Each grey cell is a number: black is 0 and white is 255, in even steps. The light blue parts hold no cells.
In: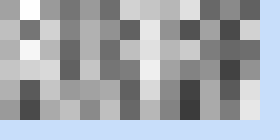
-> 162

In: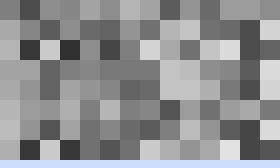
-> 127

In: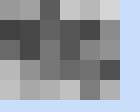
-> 153

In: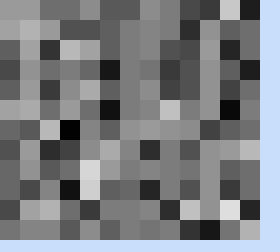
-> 154

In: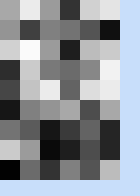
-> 168

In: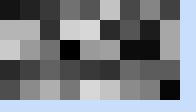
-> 20
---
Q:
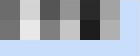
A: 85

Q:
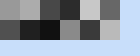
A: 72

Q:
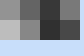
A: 56

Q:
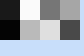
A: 118

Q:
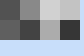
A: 209

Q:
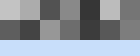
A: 82
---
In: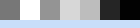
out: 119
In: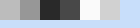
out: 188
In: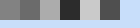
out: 130
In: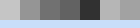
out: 197
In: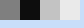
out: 127
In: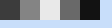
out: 60
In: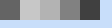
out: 100
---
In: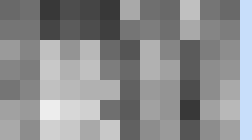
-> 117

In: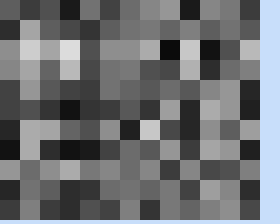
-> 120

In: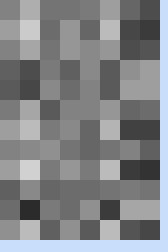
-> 102

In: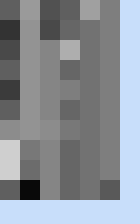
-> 160

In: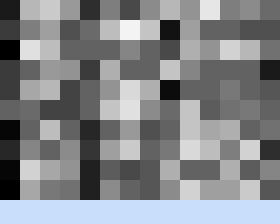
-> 139
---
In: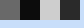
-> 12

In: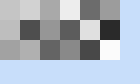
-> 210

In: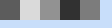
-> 218

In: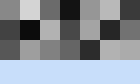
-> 212

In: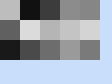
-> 17

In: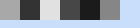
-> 51

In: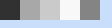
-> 168

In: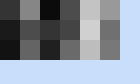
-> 134

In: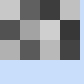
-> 96

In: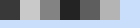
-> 201
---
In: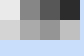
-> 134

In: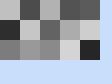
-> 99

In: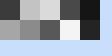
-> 218

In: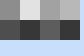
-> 226

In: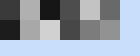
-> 77

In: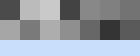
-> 136
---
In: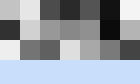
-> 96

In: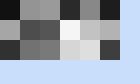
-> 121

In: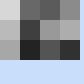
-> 84

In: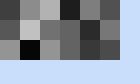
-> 148

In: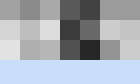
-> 182

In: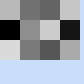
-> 86
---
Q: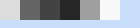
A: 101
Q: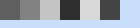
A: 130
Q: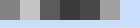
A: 196
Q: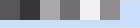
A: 53
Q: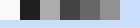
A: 31
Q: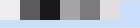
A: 91
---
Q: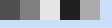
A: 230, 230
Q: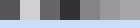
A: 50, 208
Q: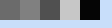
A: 80, 199
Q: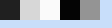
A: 250, 250
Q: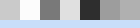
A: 224, 252
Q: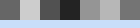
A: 35, 205
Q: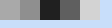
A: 32, 211
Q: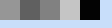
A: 129, 197
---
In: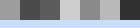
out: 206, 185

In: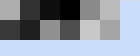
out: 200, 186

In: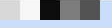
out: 246, 215

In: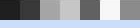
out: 246, 198

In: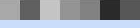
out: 197, 168

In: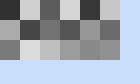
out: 219, 213

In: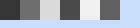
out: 240, 218
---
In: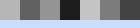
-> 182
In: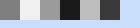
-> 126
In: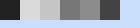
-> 34
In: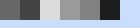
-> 103
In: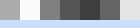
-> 171
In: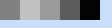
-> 129
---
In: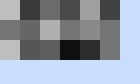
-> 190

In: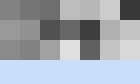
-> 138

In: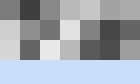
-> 214

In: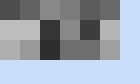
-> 175

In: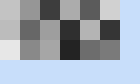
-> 231

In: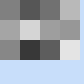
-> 135

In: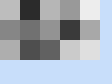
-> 174

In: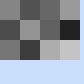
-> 117
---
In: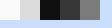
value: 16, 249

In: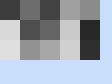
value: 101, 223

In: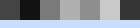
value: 176, 201

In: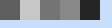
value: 116, 199

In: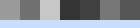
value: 52, 199

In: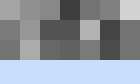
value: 83, 211
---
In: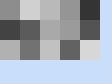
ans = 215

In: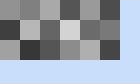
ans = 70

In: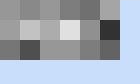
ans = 99

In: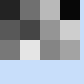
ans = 163

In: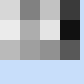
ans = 88

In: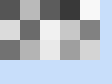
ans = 212

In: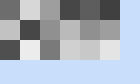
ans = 228

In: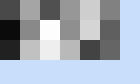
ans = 101
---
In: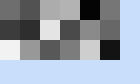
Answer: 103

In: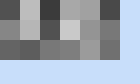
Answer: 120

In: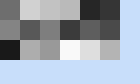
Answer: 74

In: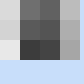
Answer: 174

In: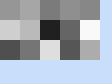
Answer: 249

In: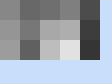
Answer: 61

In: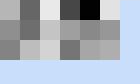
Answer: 151
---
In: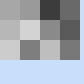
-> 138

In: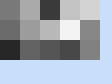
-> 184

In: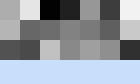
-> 109

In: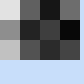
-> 62

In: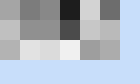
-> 144

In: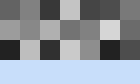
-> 176

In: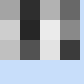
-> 235
